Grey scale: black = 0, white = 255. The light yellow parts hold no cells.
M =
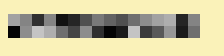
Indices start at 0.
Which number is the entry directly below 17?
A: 111
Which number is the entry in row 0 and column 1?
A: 132
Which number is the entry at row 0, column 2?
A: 47
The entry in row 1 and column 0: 5
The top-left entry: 162
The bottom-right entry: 111
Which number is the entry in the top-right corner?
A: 132

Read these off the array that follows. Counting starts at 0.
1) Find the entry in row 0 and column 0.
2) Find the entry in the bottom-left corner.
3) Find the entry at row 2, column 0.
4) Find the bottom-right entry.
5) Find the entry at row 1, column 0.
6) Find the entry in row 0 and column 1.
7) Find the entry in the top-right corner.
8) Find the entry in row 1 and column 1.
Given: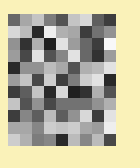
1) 104
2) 205
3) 146
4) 72
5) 216
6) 167
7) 61
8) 187

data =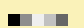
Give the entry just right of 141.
239
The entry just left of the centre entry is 141
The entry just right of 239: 193

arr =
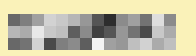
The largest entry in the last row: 244
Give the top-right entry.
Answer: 139
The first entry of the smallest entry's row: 104
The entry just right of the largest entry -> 160
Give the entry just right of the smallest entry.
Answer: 139
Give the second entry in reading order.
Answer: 127
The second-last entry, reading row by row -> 171
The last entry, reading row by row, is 191
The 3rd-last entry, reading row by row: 210
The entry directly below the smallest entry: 85
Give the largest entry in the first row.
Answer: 222
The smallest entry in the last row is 74

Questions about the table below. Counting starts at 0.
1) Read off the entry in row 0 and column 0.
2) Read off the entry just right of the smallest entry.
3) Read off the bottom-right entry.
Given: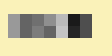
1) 153
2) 78
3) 78

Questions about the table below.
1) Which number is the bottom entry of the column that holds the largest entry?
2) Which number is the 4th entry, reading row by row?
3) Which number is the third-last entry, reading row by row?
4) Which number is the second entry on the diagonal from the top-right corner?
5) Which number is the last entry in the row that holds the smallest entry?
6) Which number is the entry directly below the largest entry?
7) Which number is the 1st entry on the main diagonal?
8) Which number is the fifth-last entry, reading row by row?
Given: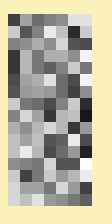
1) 96
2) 130
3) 142
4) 43
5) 23
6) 234
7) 65
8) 225

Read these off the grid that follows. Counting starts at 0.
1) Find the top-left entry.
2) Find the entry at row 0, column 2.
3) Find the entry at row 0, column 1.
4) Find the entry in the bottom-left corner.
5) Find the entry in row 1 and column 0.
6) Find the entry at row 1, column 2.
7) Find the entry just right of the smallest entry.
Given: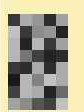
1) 56
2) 150
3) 170
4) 161
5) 193
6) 139
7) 182

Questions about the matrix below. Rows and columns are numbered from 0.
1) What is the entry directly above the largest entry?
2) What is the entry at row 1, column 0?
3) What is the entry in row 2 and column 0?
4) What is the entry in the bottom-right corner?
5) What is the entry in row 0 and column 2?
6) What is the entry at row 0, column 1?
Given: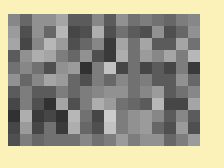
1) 155
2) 155
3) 165
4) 155
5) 145
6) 103

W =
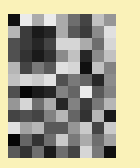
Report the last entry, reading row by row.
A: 16
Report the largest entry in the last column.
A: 224
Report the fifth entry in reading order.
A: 171
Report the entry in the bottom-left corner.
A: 89
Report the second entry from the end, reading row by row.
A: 121
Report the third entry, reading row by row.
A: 171
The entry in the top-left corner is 16
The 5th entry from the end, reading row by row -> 110
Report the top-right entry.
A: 150
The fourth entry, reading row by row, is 235
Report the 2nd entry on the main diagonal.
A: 59
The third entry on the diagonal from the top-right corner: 171
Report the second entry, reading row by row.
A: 235
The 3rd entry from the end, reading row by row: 214
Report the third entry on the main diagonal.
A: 38

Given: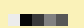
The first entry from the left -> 236
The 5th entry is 87
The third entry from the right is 58

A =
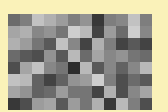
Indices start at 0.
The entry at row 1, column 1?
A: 176
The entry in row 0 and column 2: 194
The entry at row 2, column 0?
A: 176
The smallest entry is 44
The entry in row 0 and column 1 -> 126
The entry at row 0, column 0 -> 107
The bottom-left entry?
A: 56
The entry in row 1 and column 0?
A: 165
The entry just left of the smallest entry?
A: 117
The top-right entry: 126
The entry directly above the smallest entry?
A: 185
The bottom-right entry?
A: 78
